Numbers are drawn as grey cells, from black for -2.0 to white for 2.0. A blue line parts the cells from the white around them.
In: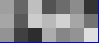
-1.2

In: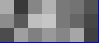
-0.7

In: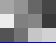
-0.9

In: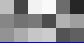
-1.4

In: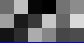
0.2

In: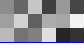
-0.9

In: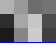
-0.2
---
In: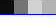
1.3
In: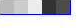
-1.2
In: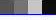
1.1
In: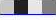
1.6
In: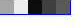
-1.0
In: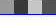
1.1
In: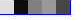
0.4
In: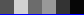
-1.2
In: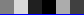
0.7
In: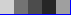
-1.4
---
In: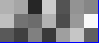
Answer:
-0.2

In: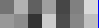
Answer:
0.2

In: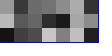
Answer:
-0.6

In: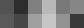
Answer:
-0.9

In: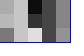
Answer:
1.1

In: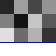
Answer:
-1.7

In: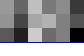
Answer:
-0.9
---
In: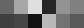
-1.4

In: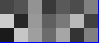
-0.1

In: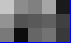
-0.6

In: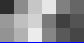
-0.1

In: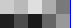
1.5

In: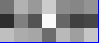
-0.4

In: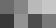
0.1

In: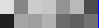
0.3

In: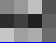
-1.0
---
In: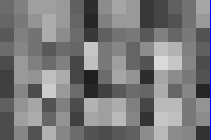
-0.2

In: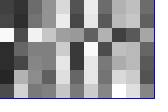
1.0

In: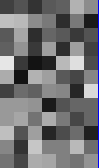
0.8

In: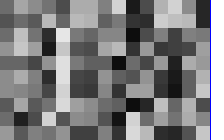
0.2

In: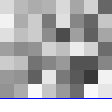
1.3

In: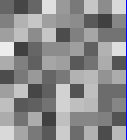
0.2
